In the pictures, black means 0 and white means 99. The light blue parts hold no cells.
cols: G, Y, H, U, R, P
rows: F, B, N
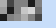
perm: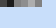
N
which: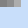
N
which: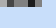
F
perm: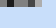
F

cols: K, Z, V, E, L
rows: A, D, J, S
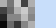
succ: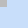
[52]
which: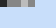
J
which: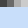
D
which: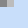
J
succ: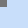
[79]

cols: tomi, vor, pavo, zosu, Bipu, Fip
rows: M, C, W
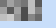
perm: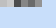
W
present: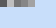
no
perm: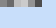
W
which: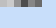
W
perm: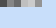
W
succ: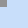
[30]

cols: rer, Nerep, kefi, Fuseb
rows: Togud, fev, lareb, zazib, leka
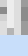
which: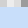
Togud
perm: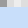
zazib

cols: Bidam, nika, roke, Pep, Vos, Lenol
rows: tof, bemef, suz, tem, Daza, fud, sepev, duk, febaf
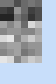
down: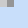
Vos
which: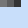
suz
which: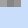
sepev
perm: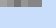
duk
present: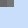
yes
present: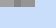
yes
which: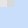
febaf

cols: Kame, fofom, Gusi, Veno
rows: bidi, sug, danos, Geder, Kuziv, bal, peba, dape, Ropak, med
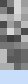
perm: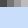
Geder
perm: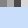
sug
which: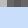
dape

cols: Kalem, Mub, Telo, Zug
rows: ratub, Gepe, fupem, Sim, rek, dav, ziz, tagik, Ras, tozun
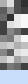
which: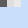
tagik
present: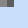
yes
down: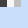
Zug
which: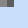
tagik

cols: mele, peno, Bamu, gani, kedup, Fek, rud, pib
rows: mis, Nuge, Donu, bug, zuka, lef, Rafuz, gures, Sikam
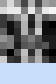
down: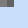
kedup
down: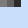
kedup
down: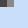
Fek

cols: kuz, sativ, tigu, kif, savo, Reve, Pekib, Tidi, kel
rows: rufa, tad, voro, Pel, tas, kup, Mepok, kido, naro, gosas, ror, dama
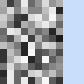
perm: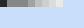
tad
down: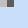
Tidi

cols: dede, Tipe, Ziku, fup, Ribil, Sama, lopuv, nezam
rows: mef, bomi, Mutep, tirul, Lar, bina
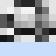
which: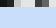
bina
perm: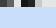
bina
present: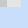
yes
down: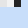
Tipe

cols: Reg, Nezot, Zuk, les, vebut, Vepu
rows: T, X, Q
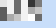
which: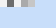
X
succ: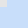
[94]
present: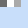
no
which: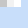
Q
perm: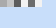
X

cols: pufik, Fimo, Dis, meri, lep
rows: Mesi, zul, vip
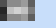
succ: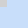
[75]
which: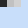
zul
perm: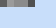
Mesi
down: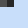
pufik

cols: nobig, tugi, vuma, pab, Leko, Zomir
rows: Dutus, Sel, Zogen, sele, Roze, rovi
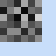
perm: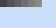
rovi
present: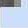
no
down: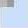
pab
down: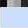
pab
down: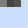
tugi
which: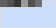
sele
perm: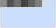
rovi

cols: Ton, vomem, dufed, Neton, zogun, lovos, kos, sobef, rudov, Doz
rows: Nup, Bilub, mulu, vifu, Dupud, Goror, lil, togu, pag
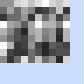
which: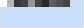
lil
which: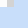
Nup
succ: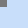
[58]
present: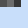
no
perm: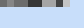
Bilub

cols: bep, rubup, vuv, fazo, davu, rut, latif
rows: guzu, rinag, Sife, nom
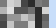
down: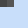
fazo
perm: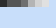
rinag
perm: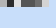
rinag
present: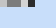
yes
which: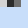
nom
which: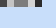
nom

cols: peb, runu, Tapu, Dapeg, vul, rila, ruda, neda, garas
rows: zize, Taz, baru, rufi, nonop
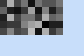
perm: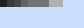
baru
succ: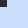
[22]
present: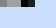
no
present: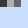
yes
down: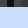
Tapu

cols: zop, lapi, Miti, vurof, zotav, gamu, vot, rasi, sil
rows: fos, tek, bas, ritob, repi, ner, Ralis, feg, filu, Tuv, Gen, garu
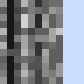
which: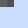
filu
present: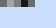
no
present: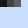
yes
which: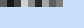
ritob

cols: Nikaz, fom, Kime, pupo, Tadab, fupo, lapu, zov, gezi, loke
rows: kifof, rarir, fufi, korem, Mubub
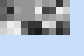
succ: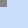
[16]
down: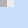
fupo
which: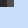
Mubub
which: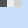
rarir

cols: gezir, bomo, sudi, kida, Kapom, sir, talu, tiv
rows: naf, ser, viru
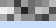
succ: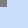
[55]
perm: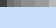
naf
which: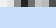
ser
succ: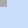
[37]
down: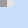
bomo

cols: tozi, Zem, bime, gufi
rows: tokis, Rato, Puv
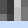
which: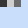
tokis
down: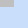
bime
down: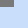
gufi
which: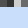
tokis

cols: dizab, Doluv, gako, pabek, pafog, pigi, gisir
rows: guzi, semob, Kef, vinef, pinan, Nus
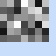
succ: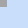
[58]
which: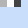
vinef
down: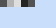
gisir
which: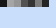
pinan
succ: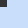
[48]

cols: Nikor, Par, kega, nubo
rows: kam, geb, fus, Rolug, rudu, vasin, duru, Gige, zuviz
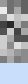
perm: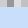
fus
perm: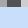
vasin
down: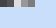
kega

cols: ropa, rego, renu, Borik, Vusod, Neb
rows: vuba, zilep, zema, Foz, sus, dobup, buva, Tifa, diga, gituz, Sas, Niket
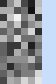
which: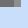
dobup
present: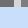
no
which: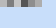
Foz
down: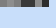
rego
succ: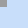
[83]

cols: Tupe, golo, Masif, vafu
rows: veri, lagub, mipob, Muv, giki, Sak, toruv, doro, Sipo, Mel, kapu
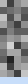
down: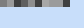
Masif
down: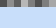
vafu
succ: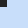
[60]
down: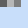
vafu
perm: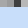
Mel
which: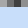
Muv
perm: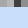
veri

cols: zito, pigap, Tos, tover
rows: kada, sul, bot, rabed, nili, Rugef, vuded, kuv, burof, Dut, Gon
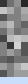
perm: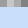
Dut
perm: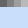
rabed
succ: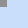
[15]

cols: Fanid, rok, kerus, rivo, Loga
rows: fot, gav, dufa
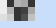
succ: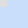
[80]
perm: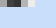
gav

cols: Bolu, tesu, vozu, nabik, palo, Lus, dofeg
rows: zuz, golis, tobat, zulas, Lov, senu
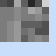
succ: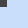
[65]
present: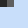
no
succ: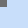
[48]

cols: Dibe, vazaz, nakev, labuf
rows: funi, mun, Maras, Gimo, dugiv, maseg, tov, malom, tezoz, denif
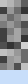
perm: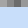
Maras
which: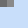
Maras
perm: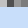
denif
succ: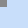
[64]

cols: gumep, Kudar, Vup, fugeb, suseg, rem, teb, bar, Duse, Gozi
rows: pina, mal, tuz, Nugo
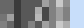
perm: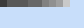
pina
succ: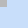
[28]
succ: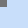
[62]

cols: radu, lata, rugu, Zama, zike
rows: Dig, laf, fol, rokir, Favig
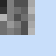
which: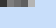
laf
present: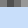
yes
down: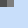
rugu
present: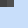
no
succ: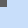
[70]
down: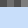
rugu
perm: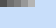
fol

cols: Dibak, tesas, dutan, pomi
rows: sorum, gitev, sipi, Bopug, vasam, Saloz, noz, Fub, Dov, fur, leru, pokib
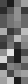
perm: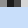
Dov
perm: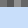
sipi
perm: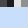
Fub

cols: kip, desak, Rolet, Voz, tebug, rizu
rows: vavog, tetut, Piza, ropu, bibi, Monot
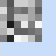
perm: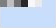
Monot
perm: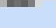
bibi
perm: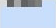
tetut
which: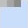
Piza
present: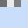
yes

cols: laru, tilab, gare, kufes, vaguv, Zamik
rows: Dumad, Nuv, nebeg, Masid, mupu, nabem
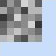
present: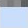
no
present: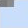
yes
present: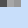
yes
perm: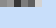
nebeg
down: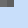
tilab
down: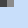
kufes

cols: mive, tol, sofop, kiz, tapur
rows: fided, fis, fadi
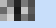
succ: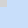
[14]
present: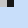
no
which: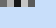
fis
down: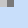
kiz
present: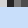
yes
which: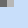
fis

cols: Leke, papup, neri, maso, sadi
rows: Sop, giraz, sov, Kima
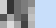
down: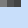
maso
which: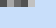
sov
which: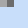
sov
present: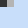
no
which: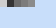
Sop

